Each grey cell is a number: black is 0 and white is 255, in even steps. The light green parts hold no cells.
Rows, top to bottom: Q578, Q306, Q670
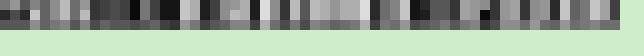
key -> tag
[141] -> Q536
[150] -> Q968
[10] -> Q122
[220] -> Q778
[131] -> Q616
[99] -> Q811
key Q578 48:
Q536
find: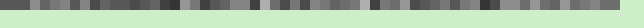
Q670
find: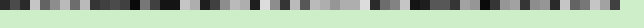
Q306
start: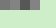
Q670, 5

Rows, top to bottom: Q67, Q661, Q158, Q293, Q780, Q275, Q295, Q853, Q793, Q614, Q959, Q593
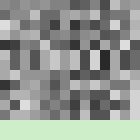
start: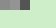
Q293, 8
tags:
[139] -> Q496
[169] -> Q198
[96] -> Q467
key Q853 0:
Q198
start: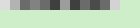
Q959, 2
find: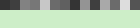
Q780
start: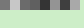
Q780, 3

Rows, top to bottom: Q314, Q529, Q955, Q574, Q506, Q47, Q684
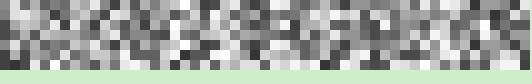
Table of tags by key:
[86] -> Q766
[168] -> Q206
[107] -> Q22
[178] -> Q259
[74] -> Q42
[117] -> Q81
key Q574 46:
Q206
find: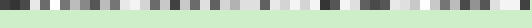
Q684
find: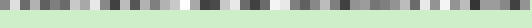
Q506

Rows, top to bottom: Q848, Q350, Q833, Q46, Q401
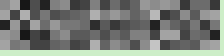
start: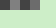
Q848, 8
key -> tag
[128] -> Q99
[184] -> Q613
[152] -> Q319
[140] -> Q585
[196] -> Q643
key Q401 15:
Q643

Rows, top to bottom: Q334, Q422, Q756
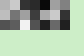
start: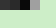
Q334, 2
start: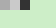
Q422, 4
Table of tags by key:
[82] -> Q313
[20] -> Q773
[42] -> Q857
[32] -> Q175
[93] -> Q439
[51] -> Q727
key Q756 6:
Q175

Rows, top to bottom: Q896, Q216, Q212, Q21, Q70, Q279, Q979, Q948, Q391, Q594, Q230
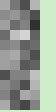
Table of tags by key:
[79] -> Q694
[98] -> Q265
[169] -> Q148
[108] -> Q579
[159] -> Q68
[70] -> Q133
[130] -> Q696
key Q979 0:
Q68
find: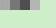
Q896
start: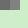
Q212, 1
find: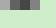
Q230

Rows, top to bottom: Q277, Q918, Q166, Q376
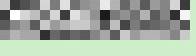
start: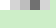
Q918, 1
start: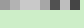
Q166, 5
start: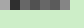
Q376, 3
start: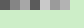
Q376, 8
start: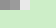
Q277, 8
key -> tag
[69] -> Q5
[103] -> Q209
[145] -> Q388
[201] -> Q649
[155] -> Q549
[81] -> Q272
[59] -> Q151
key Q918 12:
Q388
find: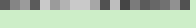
Q166

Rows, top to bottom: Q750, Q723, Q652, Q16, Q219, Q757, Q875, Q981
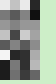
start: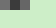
Q981, 1
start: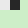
Q750, 2
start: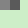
Q219, 1
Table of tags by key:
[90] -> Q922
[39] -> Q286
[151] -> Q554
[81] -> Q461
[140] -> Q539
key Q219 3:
Q539

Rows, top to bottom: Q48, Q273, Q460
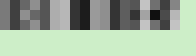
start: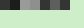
Q273, 7
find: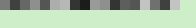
Q460
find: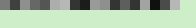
Q273
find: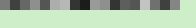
Q48

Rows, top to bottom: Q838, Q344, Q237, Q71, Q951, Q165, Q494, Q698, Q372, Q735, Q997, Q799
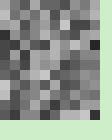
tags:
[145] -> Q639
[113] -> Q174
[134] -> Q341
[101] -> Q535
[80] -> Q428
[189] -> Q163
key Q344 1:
Q174
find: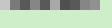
Q372

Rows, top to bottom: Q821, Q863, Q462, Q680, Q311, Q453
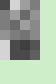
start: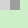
Q821, 1
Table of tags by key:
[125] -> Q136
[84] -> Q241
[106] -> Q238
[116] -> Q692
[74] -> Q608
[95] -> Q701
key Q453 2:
Q608
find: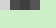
Q311
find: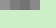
Q680
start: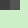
Q311, 2

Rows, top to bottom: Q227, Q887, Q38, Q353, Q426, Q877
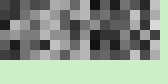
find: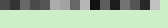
Q227
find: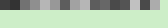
Q877
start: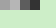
Q38, 4

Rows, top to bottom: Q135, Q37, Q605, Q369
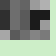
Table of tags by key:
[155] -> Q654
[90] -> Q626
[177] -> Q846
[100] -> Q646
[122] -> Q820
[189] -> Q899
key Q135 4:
Q846
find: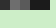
Q37
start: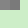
Q369, 3
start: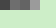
Q135, 0
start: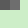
Q369, 1

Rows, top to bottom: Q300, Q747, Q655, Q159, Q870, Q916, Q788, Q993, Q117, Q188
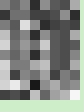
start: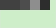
Q747, 3
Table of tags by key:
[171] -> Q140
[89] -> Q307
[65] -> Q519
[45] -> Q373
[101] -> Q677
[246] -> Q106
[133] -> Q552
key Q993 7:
Q677
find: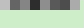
Q159
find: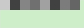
Q993
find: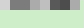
Q788

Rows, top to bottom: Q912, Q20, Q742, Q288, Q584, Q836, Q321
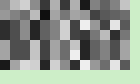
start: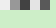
Q742, 8
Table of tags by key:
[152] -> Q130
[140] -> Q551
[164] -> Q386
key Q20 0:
Q130

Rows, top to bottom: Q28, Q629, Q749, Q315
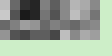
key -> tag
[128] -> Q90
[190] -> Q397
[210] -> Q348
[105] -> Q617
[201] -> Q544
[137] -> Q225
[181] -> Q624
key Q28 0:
Q397
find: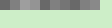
Q749
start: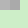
Q28, 7
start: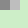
Q629, 6
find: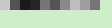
Q629
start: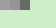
Q749, 2

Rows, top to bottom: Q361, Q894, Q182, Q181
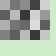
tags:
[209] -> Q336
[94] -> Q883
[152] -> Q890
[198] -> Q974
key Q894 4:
Q890
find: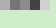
Q361
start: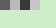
Q181, 1
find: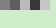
Q181

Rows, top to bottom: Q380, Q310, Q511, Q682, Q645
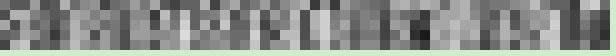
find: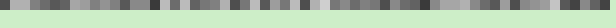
Q310
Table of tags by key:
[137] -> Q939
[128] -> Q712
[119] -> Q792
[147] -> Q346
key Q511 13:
Q346
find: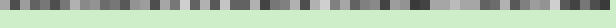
Q511
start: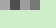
Q682, 8

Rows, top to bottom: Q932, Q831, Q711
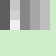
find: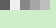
Q711
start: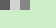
Q831, 0
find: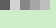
Q831
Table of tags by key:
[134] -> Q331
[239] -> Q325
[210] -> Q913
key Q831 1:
Q913
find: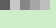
Q932

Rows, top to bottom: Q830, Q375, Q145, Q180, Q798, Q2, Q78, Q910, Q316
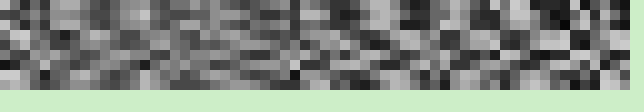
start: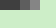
Q798, 5
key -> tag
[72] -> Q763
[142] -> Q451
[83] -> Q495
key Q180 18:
Q495
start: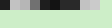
Q2, 49

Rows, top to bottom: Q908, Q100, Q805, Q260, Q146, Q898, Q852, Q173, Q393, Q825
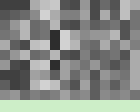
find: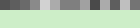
Q100
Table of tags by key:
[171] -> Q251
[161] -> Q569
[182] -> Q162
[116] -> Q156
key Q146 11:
Q156

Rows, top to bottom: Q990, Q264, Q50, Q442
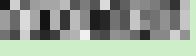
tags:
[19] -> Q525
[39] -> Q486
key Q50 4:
Q525
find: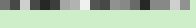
Q442
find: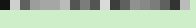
Q990

